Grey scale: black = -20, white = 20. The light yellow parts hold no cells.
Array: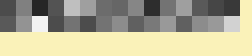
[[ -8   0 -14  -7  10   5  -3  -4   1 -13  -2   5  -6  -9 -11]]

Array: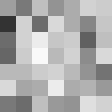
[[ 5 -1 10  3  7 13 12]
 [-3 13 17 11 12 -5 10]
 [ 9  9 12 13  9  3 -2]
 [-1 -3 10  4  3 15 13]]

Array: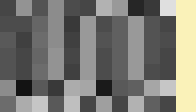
[[ -9   3  -7   2  -8  -9   8   4 -14 -11  15]
 [ -6 -10  -3   2 -10   4  -7  -5   4  -7  -8]
 [ -7  -9  -3   3 -10   4  -8  -5   4  -8  -9]
 [ -3   7  11  -6  10  -9   5  -9   8  -5  -9]]

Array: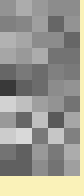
[[ 3  7  4  2  2]
 [ 8  6  2  2 -4]
 [-4 -1 -3  0 -1]
 [13 10  5  3 -2]
 [12 14 -1 11  0]
 [-5 -5  2 -2  5]]

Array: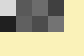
[[ 14  -6  -3 -10]]

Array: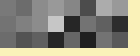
[[ -1  -3   2   4   1  -8   7   4]
 [ -3  -7  -5 -14  -4 -15  -2  -6]]
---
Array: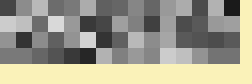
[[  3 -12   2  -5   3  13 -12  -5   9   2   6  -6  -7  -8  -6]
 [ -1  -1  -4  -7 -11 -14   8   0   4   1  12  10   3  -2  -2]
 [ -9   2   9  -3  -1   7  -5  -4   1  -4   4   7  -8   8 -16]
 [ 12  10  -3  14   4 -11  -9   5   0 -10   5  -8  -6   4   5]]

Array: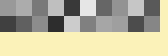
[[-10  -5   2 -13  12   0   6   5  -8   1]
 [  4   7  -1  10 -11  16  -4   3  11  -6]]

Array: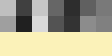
[[  5 -15  14  -7 -12   2   0]
 [ 10 -10  11  -4 -13  -5  -1]]

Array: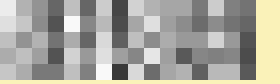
[[ 10   3   8  -2   7  -4  14  -5  10   2   7   4   4  13   4  -7]
 [ 11   7  -1  -1  10   0  19 -11  14  -3   6   8  -5   9   9  -6]
 [ 17   8   3  -4  10  -4  12  -9  13   8   6   6  -1  12   0  -2]
 [  7  10   5  -7  13   4  15   5   1  16   5  -6   1   0   1  -8]
 [ 15  11   2  -7  19   1   9  -8   6  15   5   2  -3   2  -2  -4]]

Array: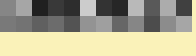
[[ -1  -2  -5  -3  -7   3   5  -4   1  -8   2   6]
 [  1   6 -15 -11 -13  12 -12 -14   9  -6   7 -10]]

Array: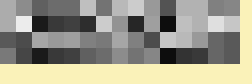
[[ -1  -9 -16 -11 -10  -5  -3   2  -2   1 -18 -12 -11  -4  -6]
 [ -6  -8   6   4   5   0  -1   6   0  -8  11   9   4  -4  -6]
 [  7   2  -5  -3  -3  10  -2   9  12   4  -7   8   8   0   1]
 [  7  17 -16 -11 -10 -13  12   3 -14   5 -18  10   8  15  11]]
